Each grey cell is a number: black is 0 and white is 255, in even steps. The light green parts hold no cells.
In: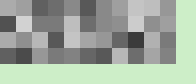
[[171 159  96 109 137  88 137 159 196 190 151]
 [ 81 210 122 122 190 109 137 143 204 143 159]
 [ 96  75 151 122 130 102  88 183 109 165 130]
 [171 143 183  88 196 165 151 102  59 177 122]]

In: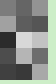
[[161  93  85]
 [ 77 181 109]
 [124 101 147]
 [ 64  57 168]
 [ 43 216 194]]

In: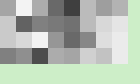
[[128 143  77 172 165 208 194 235]
 [202  98 128 121 113 187 216 229]
 [165 243 172 105  63 187 158 179]
 [202 216 243 150 105 135 222 235]]

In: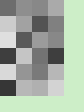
[[204 162  83 128]
 [ 62 197 115  62]
 [217 149 122 183]
 [109 142 136 170]
 [223  89 155 136]
 [ 54 183 176 211]]

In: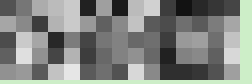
[[166 137  61 179 202 153  96 137 194  90  76 111  90 124 166]
 [145 153  90 194 230  90 111  82 216 137  47  47  54  82 159]
 [ 96 223 145  69 179  61 104 130 145 104  33 130 137  96 216]
 [ 76 202 166  40 124  69 118 130 104 111  61 153 159 111 194]
 [ 82 118 172 187 202  33 159  26 187 209  61  18  40  54  69]]

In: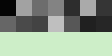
[[102  74  67 191  87  32  38]
 [  5 162 109 131  45 170  53]]

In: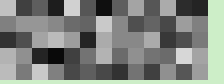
[[179 144  36   9  64 115 179 107 144 115 107 215 164]
 [193  64  94  29 209  86  15  94 164  86 171  44  36]
 [128 150 150 136 107 100 201 136  79 100  72 157 128]
 [ 50  79 164 187 157  36 171 136 136 171  56  79 122]
 [187 122 201 128  72  94  72  50 115  64 144  86 157]]

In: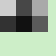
[[ 50  17  90]
 [206  71 169]]
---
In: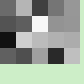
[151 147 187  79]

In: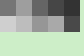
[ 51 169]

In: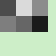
[140 102]

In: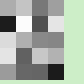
[159  80 175 228]

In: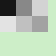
[211 192]

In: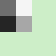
[245  37]

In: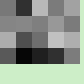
[162 152 111   6]

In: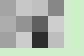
[135  94 204]
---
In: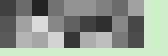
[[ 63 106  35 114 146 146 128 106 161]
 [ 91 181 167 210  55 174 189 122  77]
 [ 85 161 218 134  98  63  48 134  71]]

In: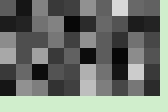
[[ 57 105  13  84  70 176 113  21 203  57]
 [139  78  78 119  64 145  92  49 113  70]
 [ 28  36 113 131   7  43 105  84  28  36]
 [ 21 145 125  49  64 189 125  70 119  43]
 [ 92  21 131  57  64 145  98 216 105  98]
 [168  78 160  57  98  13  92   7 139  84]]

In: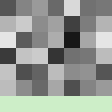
[[195  79  99 188 140 146  85]
 [188 140 105 167  79 132 154]
 [229  91 132 173  23 167 229]
 [180 203 140 161  64 125 180]
 [ 85 132 154 105 217 113 119]
 [ 58 195 203  52 113 119 188]]

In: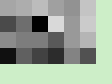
[[ 74 110   1 217 153 203]
 [ 16  96  66  44 131  81]
 [139 125 125  89 153 181]
 [166 173 188 160 146 196]]

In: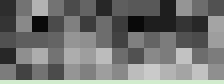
[[ 51 136   8  74 129  59 108  59   8  30  30  51  38 164]
 [ 82  94  94 101 150 142 108  66 129 101 123  82  74 158]
 [123  66 116  74 150 129 158 136 187 202 179 164 194 142]
 [ 38 142 172 116 172 158 187 108  82 136 123 194 108 123]
 [ 45 116 179 116  74 101  38  94  88  88  30 150 108  82]]

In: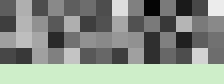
[[ 94 174  76 136  94 108  76 222 128   4 121  26  70 236]
 [ 62 181 144  88 174  62  82 166  82 121  56 181 121 136]
 [ 70  56 159 128 197  88 102  62 159  48 102  76 210 108]
 [159 189 166  41 114 144 136 152 144  48 128  33  94 114]]

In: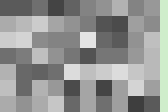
[[178 104  98 111 220 191 204 220 198 185]
 [ 90  90 111  68  98 131 146 178 131 152]
 [204 212 139 131 131 228 104  90 146 191]
 [171 146 171 198 104 165 111 159  62  90]
 [191 104 178 152  75 165  68 159 212 159]
 [111 124 191 146 118  83 118 118 152 185]
 [171 185 204 165 146 124  83  75 159 139]]

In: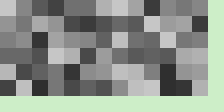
[[ 66 191  47 119  73  97  81 140 191 198  47  53 177]
 [127 140  53 163 140 134  97 191 112 104 198 119 127]
 [104 104  81 198 177  73 156 112  89  97  89 170 177]
 [198 134  89  66 112 112 177 198 163  59 134 119 134]
 [183  73  97 119  53 140 148 191 183 127  47 148 156]
 [148 119 170 148  73  59  81 104  89 198 156 163  59]]

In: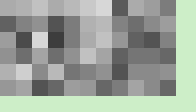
[[151 164  83 103 157 151 103 124 164 138 103]
 [177 207 138 185 117 130 145  83 138 138 145]
 [ 97 130 145  83 124 177 185 130 110 138 157]
 [145 110 164 110 145 193 164  97 117 117 103]
 [171 177 193 171 185 201 215  90 171 157 124]
 [157  75 215  61 124 171 193 151  97  83 130]]
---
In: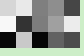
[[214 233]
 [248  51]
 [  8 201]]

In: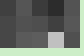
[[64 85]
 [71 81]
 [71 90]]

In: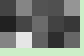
[[ 68 133]
 [ 33  69]
 [132 230]]

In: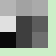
[[180 162]
 [224  62]
 [  9  62]]

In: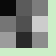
[[  9  91]
 [117  80]
 [156  41]]

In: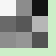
[[246 140]
 [105  87]
 [141 149]]

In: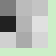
[[125 187]
 [ 33 180]
 [208 170]]
